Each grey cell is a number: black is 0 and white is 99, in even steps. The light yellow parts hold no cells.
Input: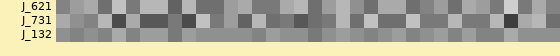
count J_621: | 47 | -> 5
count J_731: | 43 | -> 6

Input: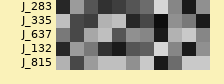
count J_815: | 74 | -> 2
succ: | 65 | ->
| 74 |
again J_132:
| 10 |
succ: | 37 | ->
| 83 |

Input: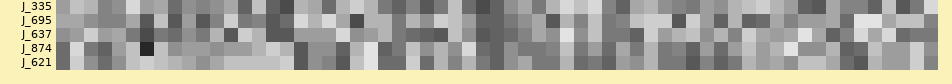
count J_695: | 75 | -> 6
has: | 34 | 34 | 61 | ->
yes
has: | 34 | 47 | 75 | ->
yes
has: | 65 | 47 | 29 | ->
yes
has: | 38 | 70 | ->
yes
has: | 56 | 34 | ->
yes

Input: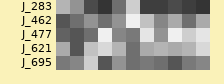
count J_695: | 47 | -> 3
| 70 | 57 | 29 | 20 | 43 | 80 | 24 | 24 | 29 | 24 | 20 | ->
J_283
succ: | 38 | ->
| 33 |

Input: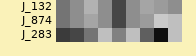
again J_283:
| 74 |
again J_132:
| 55 |
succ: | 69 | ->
| 55 |
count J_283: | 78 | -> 0
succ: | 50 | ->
| 74 |

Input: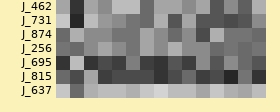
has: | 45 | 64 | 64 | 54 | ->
no
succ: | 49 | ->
| 24 |
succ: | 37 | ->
| 68 |
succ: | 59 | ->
| 54 |

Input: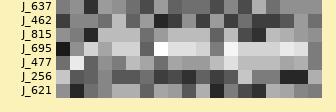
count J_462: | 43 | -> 3
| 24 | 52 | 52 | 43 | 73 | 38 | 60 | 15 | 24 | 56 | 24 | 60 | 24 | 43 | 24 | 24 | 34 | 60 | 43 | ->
J_462
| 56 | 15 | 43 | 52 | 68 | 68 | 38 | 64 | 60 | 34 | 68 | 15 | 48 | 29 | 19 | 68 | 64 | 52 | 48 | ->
J_621
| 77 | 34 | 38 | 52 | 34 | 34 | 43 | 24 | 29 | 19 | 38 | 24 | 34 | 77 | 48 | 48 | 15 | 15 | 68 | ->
J_256
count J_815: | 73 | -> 8

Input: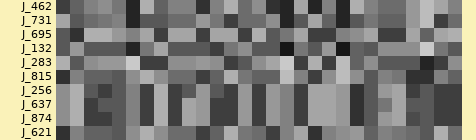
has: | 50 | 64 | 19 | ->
yes
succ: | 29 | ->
| 34 |
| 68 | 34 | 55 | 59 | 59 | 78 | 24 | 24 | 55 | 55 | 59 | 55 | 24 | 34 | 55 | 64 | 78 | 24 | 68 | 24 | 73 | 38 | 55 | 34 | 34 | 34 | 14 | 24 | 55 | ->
J_283
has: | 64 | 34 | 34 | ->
yes
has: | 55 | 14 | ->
yes
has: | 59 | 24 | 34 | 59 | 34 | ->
no

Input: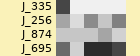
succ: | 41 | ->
| 81 |
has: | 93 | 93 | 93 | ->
yes
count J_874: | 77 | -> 3
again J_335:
| 93 |
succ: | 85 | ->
| 54 |
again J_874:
| 77 |

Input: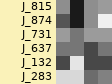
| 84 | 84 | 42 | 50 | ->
J_283
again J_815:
| 55 |
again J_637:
| 46 |
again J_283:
| 84 |
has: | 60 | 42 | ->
no
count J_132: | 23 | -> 0
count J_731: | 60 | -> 3

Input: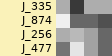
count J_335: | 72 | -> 0
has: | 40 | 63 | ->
no
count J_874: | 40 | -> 2

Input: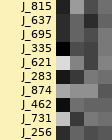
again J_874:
| 56 |
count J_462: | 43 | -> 1

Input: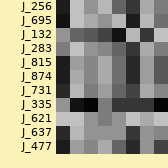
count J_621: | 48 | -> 1
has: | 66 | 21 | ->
no
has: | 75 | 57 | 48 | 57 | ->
yes
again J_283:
| 48 |
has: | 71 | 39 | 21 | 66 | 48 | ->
yes
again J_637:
| 57 |
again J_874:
| 66 |

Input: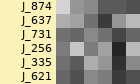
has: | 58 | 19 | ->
yes
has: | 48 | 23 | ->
yes

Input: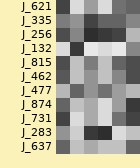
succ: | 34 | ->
| 75 |
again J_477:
| 71 |
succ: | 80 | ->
| 22 |
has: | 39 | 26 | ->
no

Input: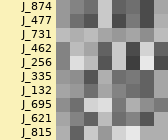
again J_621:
| 51 |
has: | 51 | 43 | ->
yes
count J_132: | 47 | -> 0

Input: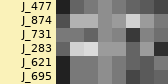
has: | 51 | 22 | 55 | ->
no
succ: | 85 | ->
| 60 |
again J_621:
| 47 |
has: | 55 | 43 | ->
no
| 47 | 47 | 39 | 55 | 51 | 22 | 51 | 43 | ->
J_731

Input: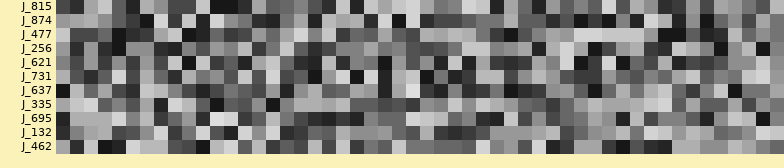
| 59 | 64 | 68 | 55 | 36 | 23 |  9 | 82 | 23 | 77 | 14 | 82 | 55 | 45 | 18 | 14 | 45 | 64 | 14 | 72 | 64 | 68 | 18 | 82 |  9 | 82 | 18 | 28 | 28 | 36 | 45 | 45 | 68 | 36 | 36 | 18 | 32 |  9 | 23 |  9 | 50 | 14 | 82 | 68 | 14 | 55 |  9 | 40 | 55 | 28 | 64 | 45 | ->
J_874
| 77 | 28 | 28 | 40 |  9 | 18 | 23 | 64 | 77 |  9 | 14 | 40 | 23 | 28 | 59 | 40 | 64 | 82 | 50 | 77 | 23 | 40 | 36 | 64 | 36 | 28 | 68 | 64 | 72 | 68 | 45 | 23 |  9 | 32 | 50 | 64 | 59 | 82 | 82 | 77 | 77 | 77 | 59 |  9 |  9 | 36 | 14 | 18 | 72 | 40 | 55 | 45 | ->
J_477

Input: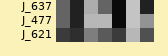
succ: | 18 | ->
| 49 |
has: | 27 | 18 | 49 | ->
no
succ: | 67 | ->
| 39 |

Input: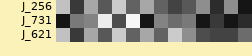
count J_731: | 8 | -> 4
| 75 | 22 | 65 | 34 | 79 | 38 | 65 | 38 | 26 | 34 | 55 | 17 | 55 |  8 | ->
J_256

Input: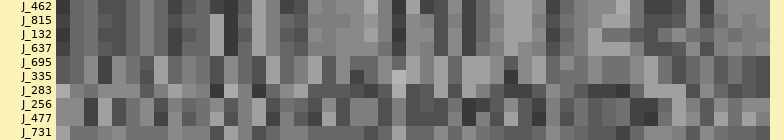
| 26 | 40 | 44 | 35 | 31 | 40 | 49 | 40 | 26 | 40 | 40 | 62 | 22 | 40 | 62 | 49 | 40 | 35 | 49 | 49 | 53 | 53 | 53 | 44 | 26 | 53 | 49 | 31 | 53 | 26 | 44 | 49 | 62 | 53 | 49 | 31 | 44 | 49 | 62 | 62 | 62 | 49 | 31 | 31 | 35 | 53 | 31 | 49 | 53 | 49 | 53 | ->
J_637
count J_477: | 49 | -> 9
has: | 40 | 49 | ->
yes
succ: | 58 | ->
| 49 |
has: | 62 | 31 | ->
yes
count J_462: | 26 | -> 9

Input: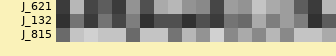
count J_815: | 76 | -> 7
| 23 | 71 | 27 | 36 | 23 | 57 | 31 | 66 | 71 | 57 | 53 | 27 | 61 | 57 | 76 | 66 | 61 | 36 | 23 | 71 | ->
J_621

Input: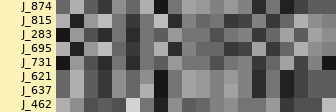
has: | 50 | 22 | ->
yes
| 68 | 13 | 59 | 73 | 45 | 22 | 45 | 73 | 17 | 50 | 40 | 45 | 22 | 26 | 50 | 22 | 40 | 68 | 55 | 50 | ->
J_815
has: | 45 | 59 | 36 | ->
no

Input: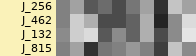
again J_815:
| 50 |
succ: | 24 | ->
| 76 |
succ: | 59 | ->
| 50 |
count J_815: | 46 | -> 1
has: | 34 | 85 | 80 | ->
no
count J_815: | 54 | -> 1

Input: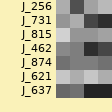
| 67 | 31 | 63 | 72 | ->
J_256
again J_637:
| 14 |
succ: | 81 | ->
| 58 |
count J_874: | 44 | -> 2
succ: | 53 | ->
| 49 |

